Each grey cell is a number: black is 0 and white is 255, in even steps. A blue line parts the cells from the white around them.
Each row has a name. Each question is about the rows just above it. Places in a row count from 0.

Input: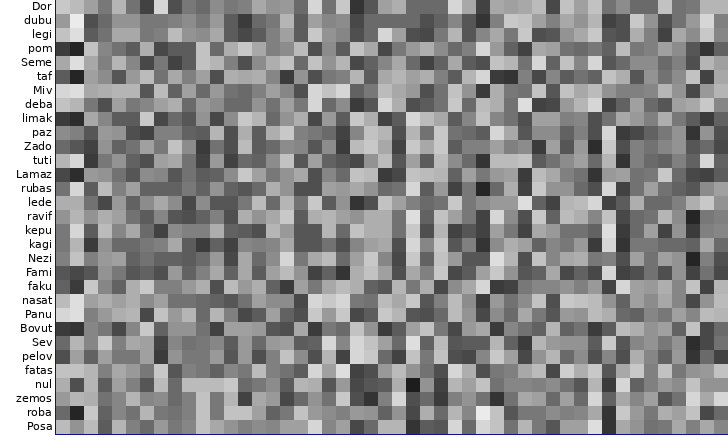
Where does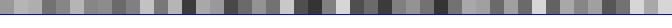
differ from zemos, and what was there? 13, [66]
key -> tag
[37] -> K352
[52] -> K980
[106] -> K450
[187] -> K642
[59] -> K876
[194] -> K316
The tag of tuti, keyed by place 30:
K980
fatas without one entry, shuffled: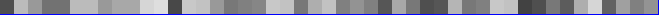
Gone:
[207]
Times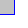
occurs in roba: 6
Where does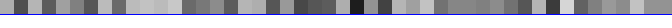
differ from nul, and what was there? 10, [187]
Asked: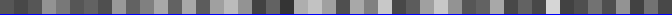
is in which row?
Fami

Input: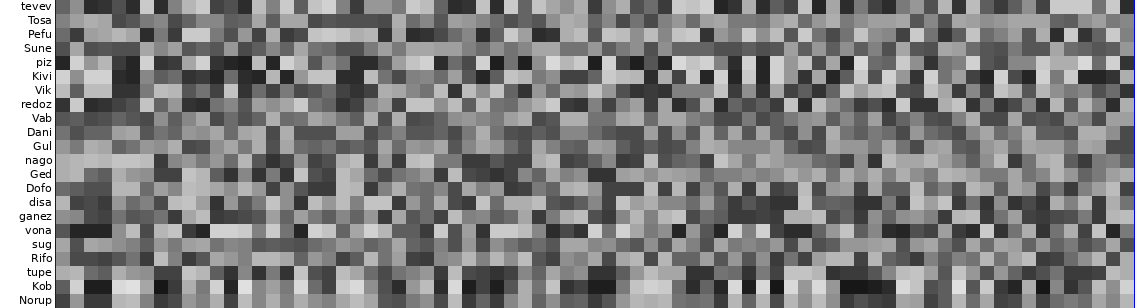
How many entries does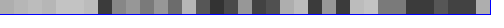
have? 35
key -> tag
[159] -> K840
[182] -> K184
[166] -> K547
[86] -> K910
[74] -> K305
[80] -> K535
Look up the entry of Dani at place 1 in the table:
K535

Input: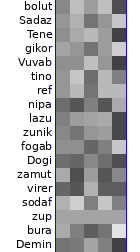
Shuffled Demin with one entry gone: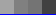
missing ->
[122]
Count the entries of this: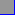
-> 1
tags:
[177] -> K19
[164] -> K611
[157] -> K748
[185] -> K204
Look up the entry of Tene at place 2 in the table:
K204
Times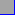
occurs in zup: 5

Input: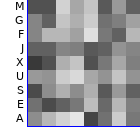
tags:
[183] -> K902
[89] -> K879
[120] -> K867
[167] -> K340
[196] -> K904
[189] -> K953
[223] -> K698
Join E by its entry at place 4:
K953
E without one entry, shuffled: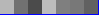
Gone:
[105]
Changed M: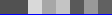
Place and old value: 2, [210]
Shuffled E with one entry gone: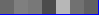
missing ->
[189]
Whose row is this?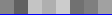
G
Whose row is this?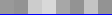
U
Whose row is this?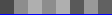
S

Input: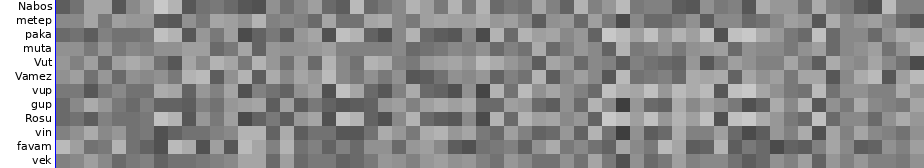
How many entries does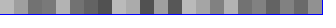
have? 23
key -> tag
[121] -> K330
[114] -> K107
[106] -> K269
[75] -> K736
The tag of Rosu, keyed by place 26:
K269
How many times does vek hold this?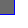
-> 6
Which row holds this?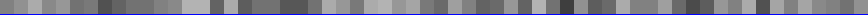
vin
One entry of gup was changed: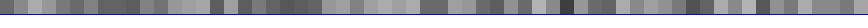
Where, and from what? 59, [129]

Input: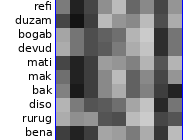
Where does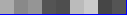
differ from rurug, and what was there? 1, [143]
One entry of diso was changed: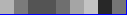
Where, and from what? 3, [91]
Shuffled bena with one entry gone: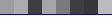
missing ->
[34]
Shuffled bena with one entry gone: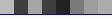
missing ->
[54]
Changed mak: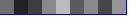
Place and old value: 5, [97]
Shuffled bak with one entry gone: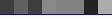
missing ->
[26]

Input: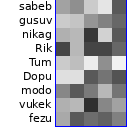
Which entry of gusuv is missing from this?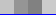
[103]
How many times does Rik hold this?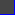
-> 3
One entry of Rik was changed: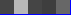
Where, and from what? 3, [69]
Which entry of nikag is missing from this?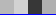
[89]
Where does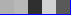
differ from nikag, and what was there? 2, [55]
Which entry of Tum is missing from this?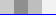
[236]
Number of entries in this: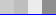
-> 4

